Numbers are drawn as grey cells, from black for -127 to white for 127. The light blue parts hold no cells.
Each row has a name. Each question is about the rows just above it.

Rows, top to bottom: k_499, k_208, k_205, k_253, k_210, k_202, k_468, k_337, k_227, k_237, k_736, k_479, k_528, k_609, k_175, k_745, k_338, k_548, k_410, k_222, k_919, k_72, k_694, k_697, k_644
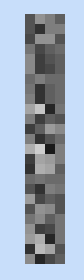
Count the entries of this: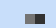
2
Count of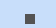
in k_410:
1
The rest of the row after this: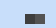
[-32]
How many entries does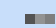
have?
3

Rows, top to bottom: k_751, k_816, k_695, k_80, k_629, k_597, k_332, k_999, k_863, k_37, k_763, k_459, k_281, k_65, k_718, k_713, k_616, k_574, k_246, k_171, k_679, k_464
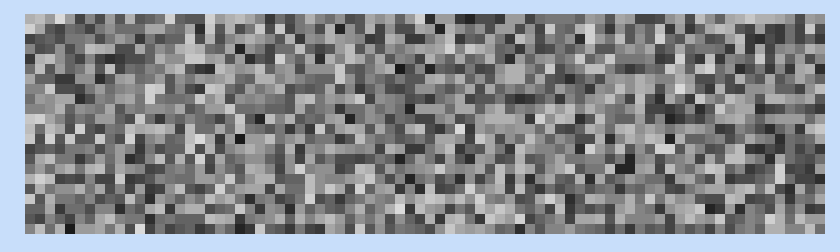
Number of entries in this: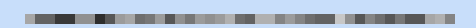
43
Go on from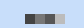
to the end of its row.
[ 38  71  48  -8 -28   4 -59  60 -70 -28 -50 -28 -59  27  48   4  -8 -70
  16  38  48  71 -91 -70  27 -81   4 -17 -50  38 -28  16 -70 -59]

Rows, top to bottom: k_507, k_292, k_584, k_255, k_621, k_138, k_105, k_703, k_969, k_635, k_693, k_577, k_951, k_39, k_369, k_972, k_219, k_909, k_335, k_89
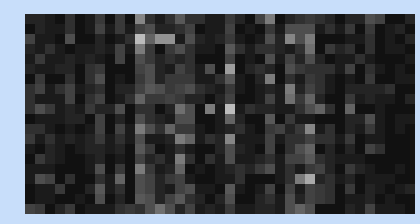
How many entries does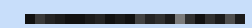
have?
22
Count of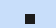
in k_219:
10
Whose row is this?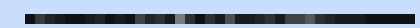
k_369
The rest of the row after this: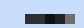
[ -49 -110   -4 -100   60 -100  -79  -91  -91 -100 -100  -79  -49  -28
  -79 -110  -28 -110 -110 -100 -110 -110 -110]

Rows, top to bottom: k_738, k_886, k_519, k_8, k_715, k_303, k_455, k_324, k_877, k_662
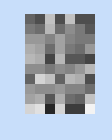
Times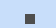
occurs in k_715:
0
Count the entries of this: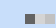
3
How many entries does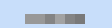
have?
6
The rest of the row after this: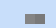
[-6]
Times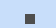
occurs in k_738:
4
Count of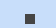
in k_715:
2
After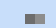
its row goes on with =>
[ -6 -40]

